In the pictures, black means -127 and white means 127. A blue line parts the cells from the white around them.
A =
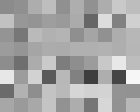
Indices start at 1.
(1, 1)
11
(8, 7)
-9
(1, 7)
17
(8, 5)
18
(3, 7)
37
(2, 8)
93
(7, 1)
-20
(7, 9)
19
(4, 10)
54
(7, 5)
57
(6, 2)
28
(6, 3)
82
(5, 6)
14
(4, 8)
50
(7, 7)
81
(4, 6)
48
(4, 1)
28
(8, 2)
26
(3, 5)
52
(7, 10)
18
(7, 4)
67
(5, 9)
104
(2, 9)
1
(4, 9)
46
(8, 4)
68

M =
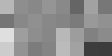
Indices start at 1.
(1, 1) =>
55
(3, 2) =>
30
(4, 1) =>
76
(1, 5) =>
9
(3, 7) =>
1
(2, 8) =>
17
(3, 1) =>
95
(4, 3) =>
-3
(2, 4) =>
8

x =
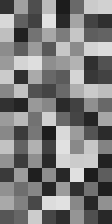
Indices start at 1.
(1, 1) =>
-77
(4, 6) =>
11
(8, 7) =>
16
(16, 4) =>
-57
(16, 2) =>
-25
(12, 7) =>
77
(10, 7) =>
-43
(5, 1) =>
26
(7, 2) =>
66
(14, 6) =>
-80
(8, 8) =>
-23
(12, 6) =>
75
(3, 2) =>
-94
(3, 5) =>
-3
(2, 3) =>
-62
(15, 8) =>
17
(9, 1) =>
27
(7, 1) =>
7
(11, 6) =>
9
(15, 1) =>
41
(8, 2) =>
-91
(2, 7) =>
-60
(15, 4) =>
92
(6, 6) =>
85
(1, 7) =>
75
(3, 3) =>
-12
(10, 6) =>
28
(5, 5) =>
25
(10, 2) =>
-68
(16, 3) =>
76
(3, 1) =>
63
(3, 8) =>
-28
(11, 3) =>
49
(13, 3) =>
-96
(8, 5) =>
-85
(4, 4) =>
-39
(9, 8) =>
39

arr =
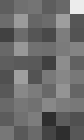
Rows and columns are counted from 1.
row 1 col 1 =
-33
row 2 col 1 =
-19
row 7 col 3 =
-3
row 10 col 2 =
-38
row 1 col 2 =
-15
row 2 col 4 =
-19
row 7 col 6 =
-26
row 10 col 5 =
-81
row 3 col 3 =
-42
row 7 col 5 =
20
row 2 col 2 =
27
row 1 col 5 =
-23
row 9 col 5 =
-35
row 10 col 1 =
-8
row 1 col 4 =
-34
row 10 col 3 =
-21
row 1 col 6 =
108
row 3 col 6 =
-44

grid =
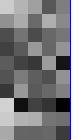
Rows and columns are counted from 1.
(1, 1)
76
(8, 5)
-125
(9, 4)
-10
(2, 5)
9
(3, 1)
-50
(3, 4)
-23
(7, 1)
-72
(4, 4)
-24
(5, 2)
-61
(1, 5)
-1
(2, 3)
-22
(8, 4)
-76
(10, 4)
-24
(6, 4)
-47
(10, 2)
-26

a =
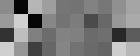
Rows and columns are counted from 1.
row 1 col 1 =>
11
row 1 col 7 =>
2
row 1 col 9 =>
16
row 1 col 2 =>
-122
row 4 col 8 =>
-27
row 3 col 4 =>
-19
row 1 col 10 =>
37
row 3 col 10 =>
-35
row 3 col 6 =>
0
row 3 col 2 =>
62
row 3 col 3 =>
0
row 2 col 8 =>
-23
